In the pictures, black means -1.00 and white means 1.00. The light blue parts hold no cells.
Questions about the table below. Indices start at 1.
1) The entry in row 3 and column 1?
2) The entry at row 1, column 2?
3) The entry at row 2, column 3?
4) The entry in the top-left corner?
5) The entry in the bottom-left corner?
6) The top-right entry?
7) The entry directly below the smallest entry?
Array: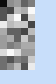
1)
-0.35
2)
0.11
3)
0.46
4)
-0.91
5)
-0.13
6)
-0.02
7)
-0.35

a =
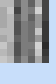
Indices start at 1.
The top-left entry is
0.44
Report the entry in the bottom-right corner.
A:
-0.47
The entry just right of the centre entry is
-0.13
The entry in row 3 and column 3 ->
-0.23
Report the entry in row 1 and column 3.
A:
-0.23
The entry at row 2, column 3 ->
-0.47
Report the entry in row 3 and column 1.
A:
0.32
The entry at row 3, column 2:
0.44
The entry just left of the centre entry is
-0.36
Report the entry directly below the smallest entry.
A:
-0.57
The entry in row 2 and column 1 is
0.32
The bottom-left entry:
0.55
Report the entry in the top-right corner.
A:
-0.47
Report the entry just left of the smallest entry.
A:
0.65
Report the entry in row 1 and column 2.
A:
0.44
